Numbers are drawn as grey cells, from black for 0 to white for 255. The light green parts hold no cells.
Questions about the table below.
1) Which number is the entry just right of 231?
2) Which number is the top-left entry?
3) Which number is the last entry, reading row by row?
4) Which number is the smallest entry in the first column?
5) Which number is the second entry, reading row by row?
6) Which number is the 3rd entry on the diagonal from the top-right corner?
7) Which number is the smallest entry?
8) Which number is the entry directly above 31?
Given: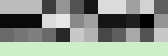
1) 137
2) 188
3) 200
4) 9
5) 188
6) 169
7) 0
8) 160

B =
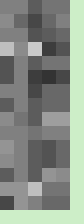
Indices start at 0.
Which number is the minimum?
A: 51
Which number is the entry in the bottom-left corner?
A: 71
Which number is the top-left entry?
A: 128
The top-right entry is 116
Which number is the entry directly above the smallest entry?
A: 116
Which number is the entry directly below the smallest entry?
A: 104
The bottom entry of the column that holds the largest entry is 128
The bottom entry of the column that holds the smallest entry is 104
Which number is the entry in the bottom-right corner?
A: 104
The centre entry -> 92
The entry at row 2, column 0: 128
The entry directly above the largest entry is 83
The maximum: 202
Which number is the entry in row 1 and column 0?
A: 139
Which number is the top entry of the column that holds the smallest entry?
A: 116
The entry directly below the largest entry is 92
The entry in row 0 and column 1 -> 128
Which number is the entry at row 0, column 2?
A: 92
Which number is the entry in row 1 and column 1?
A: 104

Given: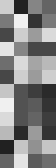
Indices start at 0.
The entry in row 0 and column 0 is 206
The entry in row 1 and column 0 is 121
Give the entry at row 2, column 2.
155
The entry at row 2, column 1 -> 206
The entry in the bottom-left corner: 100
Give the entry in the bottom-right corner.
110
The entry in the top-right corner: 100
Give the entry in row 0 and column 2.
133
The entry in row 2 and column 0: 71
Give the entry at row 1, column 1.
240

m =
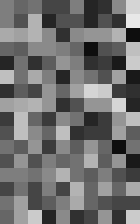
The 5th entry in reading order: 69
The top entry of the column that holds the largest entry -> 213
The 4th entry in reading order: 69
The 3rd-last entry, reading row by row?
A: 149
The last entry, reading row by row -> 203
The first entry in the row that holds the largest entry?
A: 126
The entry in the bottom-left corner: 102
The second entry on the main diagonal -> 81
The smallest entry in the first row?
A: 37
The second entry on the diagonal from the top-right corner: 48
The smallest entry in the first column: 37
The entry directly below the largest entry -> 14
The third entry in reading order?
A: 114
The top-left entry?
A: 126
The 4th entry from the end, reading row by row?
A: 69
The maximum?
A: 232
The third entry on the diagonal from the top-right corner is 149
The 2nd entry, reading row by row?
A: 102

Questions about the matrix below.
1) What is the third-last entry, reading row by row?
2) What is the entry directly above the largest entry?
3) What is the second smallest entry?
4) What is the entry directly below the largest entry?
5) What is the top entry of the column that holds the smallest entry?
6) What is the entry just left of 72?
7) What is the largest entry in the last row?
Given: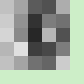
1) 113
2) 137
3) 50
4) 164
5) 91
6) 62
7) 204

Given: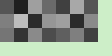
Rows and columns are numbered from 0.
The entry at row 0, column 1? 31
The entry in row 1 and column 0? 127
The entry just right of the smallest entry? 159
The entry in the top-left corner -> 85
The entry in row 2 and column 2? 138
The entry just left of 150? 43

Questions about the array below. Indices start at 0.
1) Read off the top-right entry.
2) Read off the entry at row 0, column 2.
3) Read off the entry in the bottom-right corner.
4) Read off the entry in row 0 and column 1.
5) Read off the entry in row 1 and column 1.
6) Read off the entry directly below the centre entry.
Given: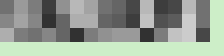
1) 113
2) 124
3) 71
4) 154
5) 163
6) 145

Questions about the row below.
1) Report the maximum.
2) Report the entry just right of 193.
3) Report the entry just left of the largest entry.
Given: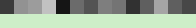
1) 193
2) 21
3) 156

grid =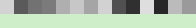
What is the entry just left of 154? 187
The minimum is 39

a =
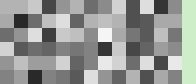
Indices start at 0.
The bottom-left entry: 130
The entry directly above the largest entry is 191
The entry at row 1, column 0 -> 169
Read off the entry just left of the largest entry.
139
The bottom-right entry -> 130
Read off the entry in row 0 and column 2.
201
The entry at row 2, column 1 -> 148
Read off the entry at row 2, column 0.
109
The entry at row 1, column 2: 109
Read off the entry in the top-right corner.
139
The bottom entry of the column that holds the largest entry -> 148
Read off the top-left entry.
179
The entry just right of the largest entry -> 169
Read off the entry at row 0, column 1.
179

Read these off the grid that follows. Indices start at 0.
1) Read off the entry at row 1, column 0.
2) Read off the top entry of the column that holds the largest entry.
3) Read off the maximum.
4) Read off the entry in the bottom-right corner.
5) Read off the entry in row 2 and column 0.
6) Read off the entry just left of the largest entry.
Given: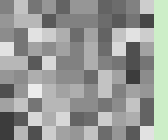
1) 150
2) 117
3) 236
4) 226
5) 140
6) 150

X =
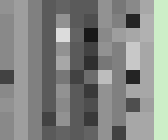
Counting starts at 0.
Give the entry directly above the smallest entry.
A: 78
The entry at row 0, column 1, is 158
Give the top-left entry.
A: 146
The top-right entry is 167
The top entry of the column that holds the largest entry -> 99
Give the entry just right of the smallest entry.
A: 137
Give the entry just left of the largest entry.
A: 90
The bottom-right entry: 167
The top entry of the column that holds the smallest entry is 90
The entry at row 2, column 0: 137
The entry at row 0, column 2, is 128
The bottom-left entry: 137
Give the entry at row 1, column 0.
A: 137
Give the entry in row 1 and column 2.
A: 128
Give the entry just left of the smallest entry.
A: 99
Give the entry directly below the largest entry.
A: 146

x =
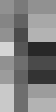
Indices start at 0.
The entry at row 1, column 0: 133
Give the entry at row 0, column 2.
145
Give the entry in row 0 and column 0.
145
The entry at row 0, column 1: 122
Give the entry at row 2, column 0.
145
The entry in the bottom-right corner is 179
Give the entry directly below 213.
145
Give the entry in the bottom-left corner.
201
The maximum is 213
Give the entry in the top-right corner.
145

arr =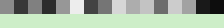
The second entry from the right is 25
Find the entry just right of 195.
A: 108
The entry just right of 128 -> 44
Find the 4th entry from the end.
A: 204
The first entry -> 139

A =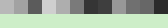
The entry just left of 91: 162
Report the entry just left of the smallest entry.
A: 103

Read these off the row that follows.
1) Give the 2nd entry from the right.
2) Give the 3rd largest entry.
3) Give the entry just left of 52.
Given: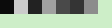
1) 52
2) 140
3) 73
